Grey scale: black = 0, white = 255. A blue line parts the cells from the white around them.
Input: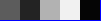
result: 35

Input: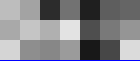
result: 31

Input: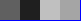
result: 96

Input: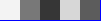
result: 92

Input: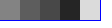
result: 72

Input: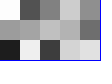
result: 61

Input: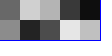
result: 35

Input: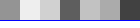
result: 94

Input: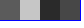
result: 71

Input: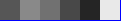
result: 72
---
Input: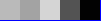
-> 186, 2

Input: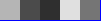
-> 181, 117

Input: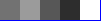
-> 114, 255

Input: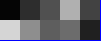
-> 5, 32

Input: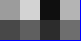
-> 156, 110

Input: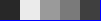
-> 40, 63

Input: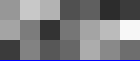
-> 151, 110

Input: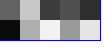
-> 99, 229

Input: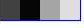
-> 65, 223
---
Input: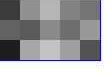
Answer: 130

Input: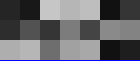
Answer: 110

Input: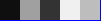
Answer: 160

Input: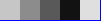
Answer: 140

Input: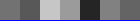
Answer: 114

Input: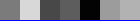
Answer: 123
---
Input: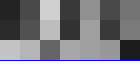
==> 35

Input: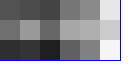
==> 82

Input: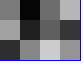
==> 122

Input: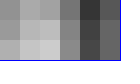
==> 146

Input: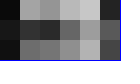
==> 10

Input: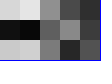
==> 215

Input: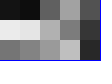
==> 19
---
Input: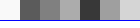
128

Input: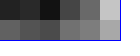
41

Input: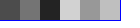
116

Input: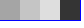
197

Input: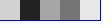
166

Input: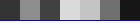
65

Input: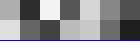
66

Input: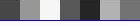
87

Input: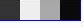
168
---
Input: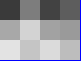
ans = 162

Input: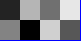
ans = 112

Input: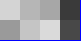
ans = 167

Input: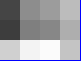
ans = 135

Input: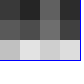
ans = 110

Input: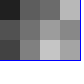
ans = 156
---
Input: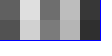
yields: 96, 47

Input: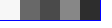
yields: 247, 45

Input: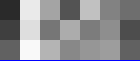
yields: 42, 97

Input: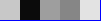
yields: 200, 227

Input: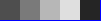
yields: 78, 37

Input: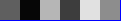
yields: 95, 141

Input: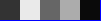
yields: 51, 10
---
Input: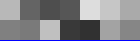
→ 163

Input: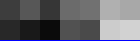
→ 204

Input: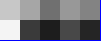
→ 72

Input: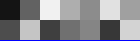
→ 55

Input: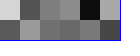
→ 121

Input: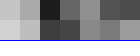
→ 122

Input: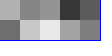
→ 163

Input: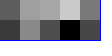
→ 1

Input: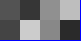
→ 136

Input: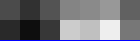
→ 238
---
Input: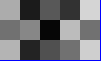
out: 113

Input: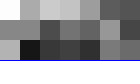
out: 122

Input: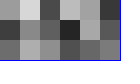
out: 103

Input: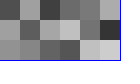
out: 192

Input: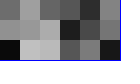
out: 123

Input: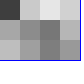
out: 126

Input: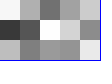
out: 148

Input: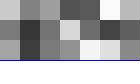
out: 223

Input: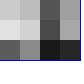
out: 25
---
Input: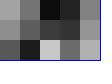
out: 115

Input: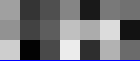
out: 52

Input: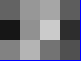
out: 151

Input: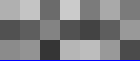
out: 196

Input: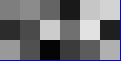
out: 139

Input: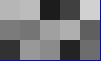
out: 188

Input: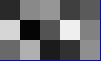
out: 137

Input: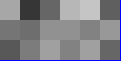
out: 54

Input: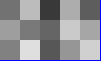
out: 188
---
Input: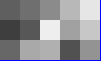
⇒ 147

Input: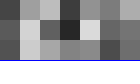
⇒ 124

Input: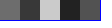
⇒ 82

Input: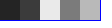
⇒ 123

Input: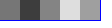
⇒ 132

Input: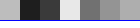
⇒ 148

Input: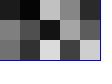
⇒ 92

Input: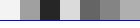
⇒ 160

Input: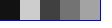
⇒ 115
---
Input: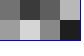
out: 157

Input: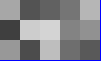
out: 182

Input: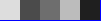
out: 31

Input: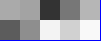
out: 182

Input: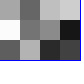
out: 251

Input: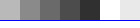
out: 48

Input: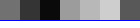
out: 184
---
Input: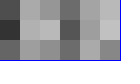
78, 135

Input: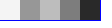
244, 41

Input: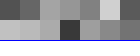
82, 115

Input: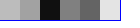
188, 228

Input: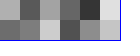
176, 197

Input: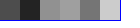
77, 204

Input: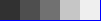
49, 239

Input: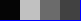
5, 65
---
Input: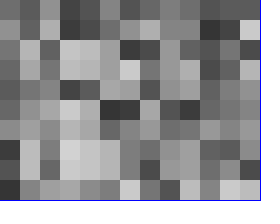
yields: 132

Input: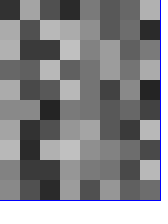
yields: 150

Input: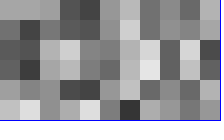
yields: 151

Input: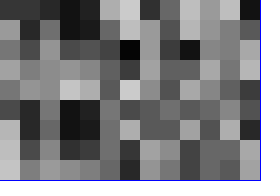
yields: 103

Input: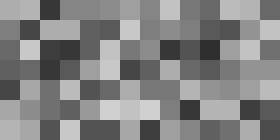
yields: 112

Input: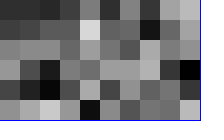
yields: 116
